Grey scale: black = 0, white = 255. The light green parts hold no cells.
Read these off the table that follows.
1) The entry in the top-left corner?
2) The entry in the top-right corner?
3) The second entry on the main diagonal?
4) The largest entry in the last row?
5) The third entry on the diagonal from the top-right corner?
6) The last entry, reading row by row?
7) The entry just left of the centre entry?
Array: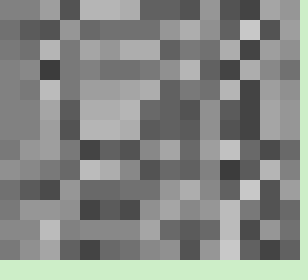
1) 129
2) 150
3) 91
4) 200
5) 68
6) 97
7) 173

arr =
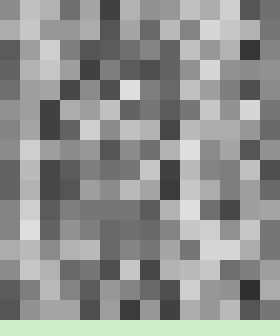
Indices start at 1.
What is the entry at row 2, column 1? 172
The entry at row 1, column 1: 139
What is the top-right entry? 111
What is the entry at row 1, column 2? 192
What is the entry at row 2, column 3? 151
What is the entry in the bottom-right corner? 118
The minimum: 47
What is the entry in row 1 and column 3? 178
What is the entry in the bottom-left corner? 85
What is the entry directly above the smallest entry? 126
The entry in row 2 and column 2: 198
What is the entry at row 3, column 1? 91
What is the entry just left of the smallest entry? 145
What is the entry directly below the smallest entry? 85
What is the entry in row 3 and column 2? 158
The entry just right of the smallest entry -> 172

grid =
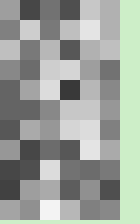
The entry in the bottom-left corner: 164
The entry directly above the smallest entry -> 213
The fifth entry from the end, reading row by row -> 144
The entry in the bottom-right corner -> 136
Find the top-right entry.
177
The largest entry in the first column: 191
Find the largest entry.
243
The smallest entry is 57
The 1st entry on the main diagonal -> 158
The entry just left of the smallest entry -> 220
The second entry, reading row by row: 71
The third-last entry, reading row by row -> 183
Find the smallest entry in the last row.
128
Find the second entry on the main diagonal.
206
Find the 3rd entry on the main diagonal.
183
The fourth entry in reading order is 79

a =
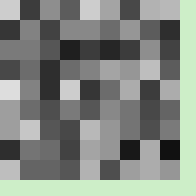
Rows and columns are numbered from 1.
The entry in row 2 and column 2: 130
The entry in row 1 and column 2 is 60
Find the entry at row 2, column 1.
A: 54
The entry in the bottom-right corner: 150
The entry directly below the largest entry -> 158
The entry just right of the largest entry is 130
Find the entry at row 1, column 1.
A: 205
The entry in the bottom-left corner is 190
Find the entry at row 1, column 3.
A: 142
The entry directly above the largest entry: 72
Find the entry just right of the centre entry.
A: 108
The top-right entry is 184
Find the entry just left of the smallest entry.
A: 172
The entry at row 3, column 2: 122
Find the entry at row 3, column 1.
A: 122
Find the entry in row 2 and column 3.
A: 66
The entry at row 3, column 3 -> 86

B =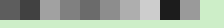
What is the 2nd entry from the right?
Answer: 28
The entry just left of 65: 93
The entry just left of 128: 161

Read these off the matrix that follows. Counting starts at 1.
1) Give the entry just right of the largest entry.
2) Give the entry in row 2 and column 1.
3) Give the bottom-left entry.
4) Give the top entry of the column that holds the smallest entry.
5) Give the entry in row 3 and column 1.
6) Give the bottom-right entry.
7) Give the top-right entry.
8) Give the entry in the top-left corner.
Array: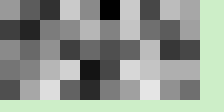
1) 145
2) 63
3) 79
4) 1
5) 138
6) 111
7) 167
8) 153

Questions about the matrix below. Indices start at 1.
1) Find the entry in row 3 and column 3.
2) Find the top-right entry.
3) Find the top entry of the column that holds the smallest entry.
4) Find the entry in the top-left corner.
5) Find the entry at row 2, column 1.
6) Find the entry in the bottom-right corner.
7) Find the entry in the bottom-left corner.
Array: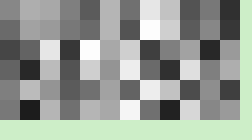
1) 230
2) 48
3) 174
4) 135
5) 106
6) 154
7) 120

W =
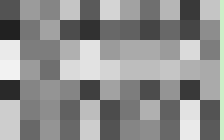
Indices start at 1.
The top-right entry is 197
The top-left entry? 83
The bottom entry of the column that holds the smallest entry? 205
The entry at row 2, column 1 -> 33
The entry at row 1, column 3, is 133
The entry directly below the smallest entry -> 234
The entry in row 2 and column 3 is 162
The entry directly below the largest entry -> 41
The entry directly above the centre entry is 155
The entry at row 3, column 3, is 125
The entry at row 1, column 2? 155
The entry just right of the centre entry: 189
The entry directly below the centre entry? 162
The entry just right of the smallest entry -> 118
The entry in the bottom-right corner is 90
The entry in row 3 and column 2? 125
